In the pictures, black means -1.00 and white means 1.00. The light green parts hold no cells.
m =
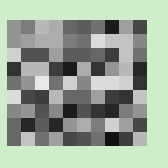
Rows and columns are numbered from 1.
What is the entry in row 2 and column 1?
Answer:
0.16
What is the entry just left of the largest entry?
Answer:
0.16
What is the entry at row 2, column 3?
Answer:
0.35
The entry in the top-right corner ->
-0.44
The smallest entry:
-0.87
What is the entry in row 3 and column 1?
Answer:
0.63
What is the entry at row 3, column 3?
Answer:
-0.36
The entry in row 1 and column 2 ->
-0.03
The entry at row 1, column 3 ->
0.44
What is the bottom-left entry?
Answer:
-0.19
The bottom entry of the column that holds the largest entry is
-0.11
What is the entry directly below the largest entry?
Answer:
-0.52
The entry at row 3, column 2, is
-0.36
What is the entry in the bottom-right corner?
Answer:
0.44
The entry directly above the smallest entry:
0.63
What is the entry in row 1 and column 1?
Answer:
0.16
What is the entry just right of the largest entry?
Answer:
-0.11
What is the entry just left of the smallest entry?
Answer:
-0.11

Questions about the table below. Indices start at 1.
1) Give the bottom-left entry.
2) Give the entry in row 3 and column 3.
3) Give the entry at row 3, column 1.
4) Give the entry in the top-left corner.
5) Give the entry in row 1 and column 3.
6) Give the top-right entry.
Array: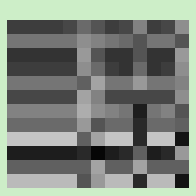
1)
0.46
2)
-0.60
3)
-0.60
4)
-0.52
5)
-0.52
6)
0.11

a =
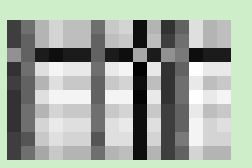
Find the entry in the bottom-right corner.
0.41
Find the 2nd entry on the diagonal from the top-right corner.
0.41
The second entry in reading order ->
-0.13
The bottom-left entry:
-0.51
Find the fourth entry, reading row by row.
0.66
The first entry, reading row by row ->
-0.51
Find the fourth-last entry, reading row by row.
-0.23
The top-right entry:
0.49
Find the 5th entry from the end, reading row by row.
-0.51
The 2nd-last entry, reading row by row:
0.41
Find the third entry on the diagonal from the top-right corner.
-0.89
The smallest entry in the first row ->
-0.89
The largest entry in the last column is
0.91

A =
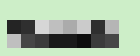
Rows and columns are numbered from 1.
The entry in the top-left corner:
-0.72
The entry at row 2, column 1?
0.50
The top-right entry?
0.42
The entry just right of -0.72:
-0.63
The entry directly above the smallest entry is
0.59

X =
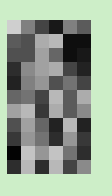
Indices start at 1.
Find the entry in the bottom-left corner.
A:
-0.65
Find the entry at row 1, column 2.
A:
0.00
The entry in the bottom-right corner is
0.08
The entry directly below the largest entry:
-0.29
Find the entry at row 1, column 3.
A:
-0.47
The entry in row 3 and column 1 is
-0.37
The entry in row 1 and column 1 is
0.62
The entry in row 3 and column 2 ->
-0.37
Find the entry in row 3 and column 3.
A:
0.26
